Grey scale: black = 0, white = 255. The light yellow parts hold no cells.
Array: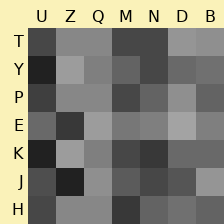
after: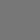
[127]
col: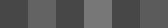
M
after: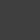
[135]
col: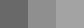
D
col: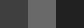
U
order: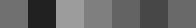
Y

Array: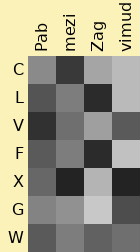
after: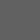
[111]
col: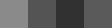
Pab
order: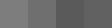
W

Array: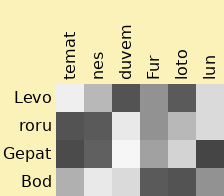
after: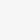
[161]
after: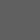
[246]
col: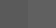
nes
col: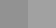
Fur
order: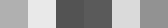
Bod
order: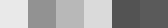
roru

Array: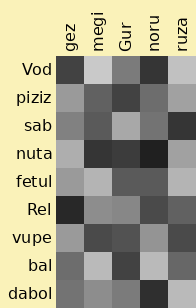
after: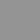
[74]
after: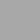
[115]
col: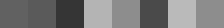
megi
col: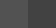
Gur
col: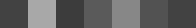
Gur
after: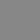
[74]

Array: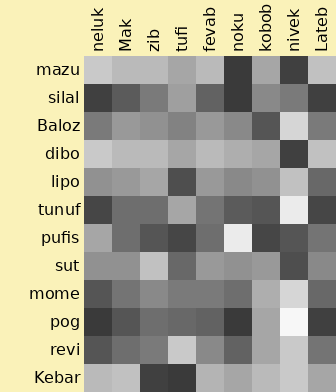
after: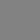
[153]
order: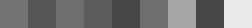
tunuf
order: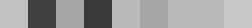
mazu
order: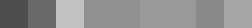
lipo
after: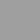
[98]
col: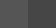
kobob
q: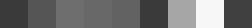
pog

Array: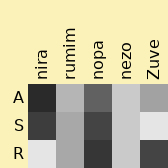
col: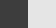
nira
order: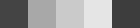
S
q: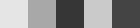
R
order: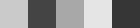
R

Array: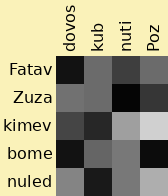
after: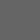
[120]
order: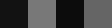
bome
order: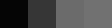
Zuza
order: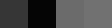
Zuza
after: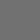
[107]
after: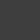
[107]
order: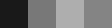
nuled

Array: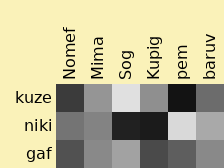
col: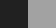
Sog
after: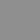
[19]
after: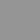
[224]
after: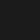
[217]
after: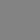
[33]
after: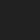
[27]

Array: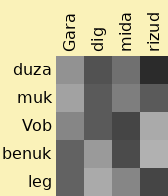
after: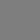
[90]
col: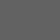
Gara
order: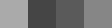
Vob

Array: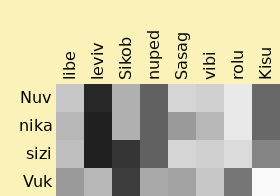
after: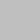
[32]
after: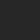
[176]
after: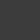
[168]

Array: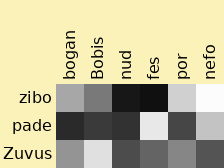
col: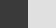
Bobis
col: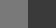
Bobis

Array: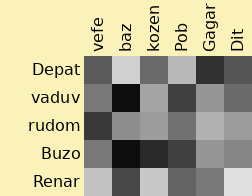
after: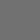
[177]
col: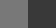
vefe

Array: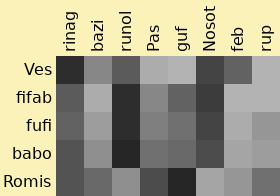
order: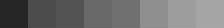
babo
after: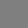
[112]
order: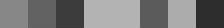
fifab
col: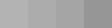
feb
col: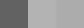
feb
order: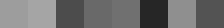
babo

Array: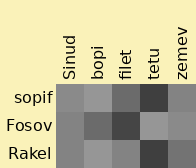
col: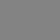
Sinud
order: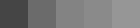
Fosov
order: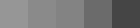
Fosov
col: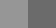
bopi
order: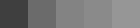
sopif

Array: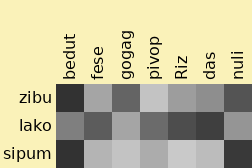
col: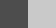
Riz
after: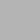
[195]
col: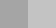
gogag
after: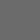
[77]
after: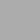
[201]

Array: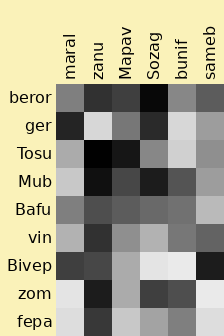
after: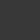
[200]
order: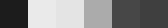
Bivep
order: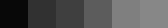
beror
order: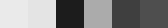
zom

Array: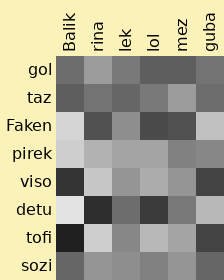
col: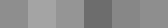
lek
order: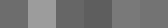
taz
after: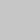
[149]

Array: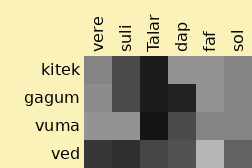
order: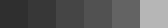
ved
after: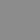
[75]
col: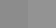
vere
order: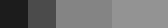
kitek

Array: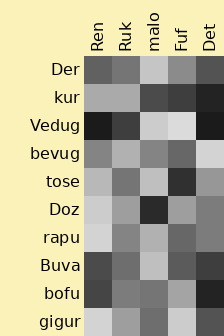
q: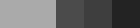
kur
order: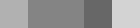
bevug

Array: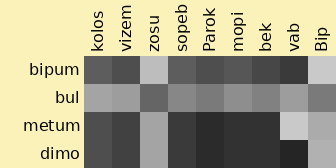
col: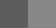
sopeb
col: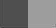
vizem
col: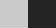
vab
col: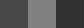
bek
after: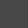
[58]

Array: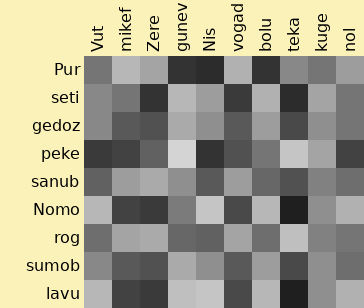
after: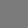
[197]
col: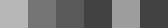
mikef
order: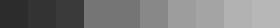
seti

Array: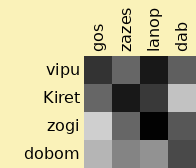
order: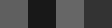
vipu
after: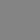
[146]
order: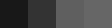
vipu
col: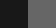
zazes
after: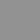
[73]
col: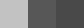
dab

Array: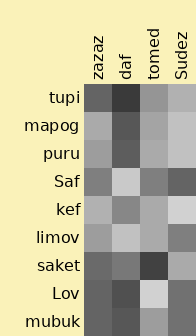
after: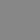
[170]
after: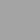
[193]
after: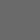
[120]

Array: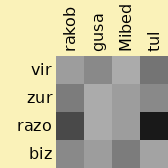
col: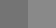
tul
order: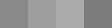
zur
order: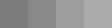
zur
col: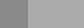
gusa

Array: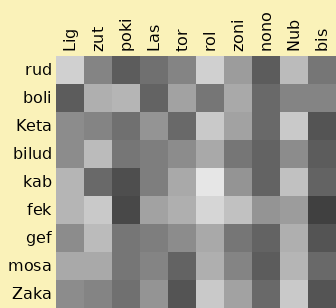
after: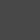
[162]
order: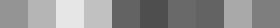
kab
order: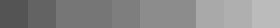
gef
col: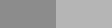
Lig
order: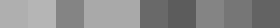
mosa

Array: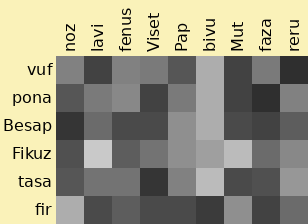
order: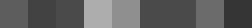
Besap
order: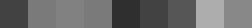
pona
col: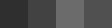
faza
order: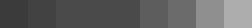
fir
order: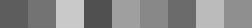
Fikuz
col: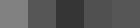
noz

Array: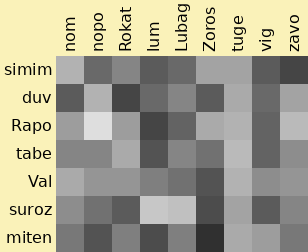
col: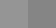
zavo
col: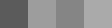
nom
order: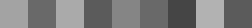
duv
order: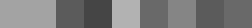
simim

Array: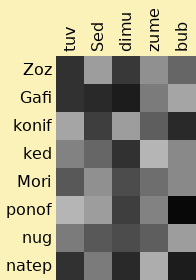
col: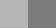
tuv
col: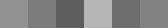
zume
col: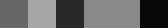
bub
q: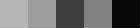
ponof
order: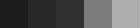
natep
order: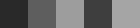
konif
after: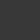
[144]

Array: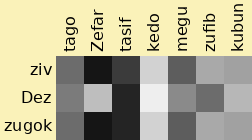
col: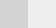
kedo
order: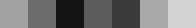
ziv
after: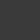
[210]
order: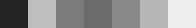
Dez
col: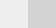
kedo
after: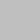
[36]

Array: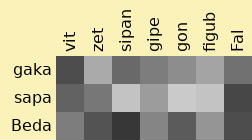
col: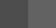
vit

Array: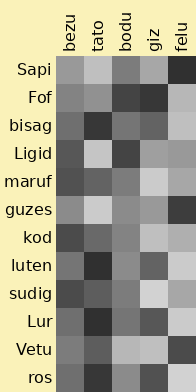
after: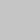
[68]
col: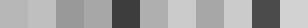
felu

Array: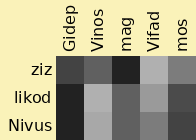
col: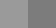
Vifad
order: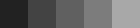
Nivus

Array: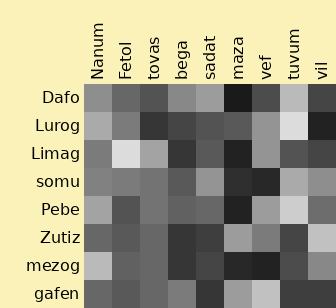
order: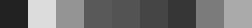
Lurog
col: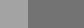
tovas
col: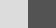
tuvum
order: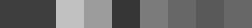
gafen
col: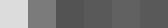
Fetol
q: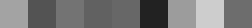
Pebe
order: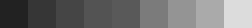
Lurog

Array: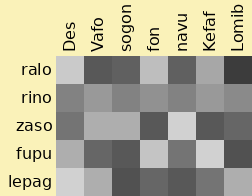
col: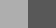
sogon
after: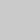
[88]
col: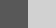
Kefaf
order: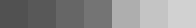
fupu
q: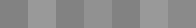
rino
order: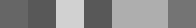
zaso
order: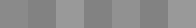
rino

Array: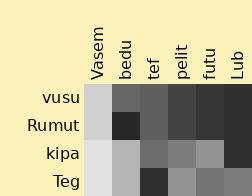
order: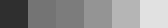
Teg
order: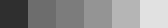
kipa
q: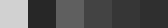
Rumut
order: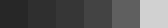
Rumut

